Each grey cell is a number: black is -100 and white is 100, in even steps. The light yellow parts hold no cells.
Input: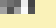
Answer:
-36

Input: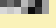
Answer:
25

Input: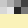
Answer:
-6

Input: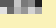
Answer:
31

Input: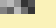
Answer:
-59

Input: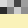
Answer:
11

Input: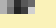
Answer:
63

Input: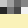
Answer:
90

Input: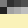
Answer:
48

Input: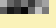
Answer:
-6
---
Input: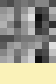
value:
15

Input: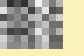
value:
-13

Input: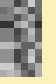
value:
34

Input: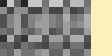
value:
12

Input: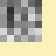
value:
40

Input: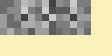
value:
-15

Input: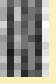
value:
75

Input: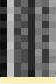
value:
15

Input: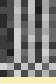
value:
-18
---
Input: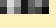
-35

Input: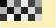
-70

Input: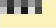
-82

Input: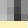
18

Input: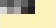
34

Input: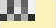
80

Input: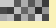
26
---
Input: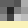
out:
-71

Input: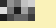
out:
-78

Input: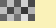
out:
28

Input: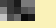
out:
-67

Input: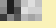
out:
74

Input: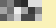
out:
29

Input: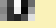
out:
87

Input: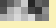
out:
-46

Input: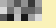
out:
-22

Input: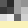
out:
-45
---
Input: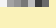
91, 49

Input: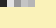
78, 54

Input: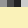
60, 18

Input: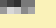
69, 57

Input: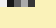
88, 34

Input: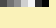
92, 62

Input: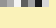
91, 69

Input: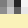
91, 81

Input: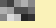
71, 51
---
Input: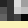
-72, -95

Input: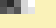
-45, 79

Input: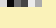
71, 34

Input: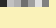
-69, 0

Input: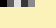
-100, 9

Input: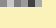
10, 34
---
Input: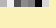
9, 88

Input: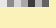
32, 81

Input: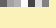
99, 99

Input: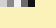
89, 89

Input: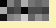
-96, 59

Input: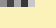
34, 57

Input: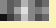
75, 75

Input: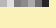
10, 75

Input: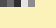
-62, 79

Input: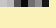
-93, 55
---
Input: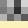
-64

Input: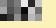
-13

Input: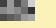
8

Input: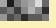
-52

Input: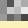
47

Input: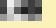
-29

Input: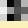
-37
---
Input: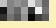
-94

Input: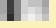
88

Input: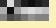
13

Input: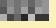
49

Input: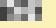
-15

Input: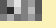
0

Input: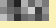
-5

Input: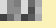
-49

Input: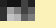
41

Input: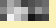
-84
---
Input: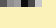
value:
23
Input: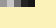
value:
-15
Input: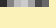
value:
48
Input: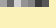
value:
64
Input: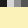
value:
13
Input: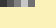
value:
0
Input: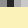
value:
35
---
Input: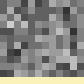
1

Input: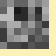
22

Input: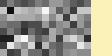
-15

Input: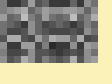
-11

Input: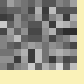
25
